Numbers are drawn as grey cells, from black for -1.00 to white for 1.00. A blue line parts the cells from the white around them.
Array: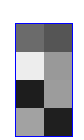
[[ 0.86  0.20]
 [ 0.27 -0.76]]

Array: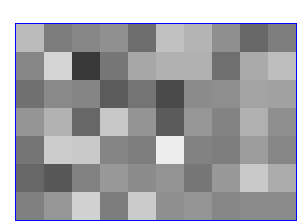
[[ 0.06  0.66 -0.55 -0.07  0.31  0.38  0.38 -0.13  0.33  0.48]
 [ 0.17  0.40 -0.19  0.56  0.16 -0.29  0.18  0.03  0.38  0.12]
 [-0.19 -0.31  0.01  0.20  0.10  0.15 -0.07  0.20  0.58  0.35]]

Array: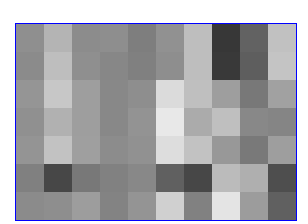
[[ 0.09  0.49  0.12  0.06  0.00  0.11  0.49 -0.55 -0.26  0.54]
 [ 0.13  0.39  0.24  0.07  0.15  0.82  0.34  0.50  0.07  0.04]
 [ 0.00 -0.44 -0.06  0.01  0.07 -0.25 -0.44  0.47  0.37 -0.39]]

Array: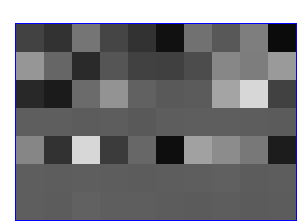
[[ 0.18 -0.20 -0.67 -0.33 -0.49 -0.50 -0.40  0.06 -0.02  0.21]
 [-0.26 -0.26 -0.28 -0.27 -0.30 -0.27 -0.26 -0.26 -0.27 -0.29]
 [-0.26 -0.27 -0.26 -0.27 -0.28 -0.27 -0.26 -0.25 -0.28 -0.27]]

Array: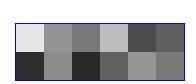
[[-0.64  0.10 -0.68 -0.24  0.18 -0.06]]

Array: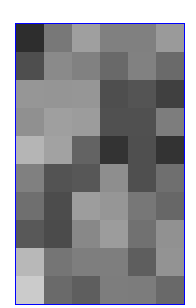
[[-0.39  0.08  0.01 -0.18  0.01 -0.17]
 [ 0.13  0.25  0.22 -0.37 -0.37 -0.02]
 [ 0.00 -0.35 -0.32  0.11 -0.38 -0.13]
 [-0.31 -0.41  0.07  0.22 -0.11  0.14]
 [ 0.59 -0.17 -0.26 -0.02 -0.03 -0.18]]

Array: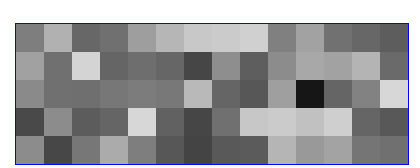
[[ 0.26 -0.12  0.66 -0.21 -0.14 -0.20 -0.45  0.11 -0.26  0.10  0.32  0.27
   0.41 -0.17]
 [-0.43  0.10 -0.28 -0.21  0.69 -0.24 -0.45 -0.12  0.56  0.59  0.51  0.62
  -0.21 -0.31]]

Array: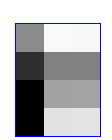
[[-0.64  0.01  0.02]
 [-1.00  0.77  0.79]]
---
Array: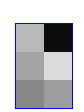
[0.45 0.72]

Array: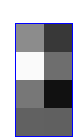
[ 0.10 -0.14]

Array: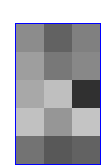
[ 0.10 -0.06 -0.62]

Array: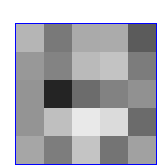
[ 0.42  0.03 -0.15  0.72  0.26]

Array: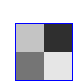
[0.54 0.80]

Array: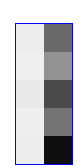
[0.86 0.15]

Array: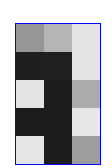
[ 0.18 -0.75  0.34]

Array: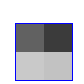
[-0.24  0.52]
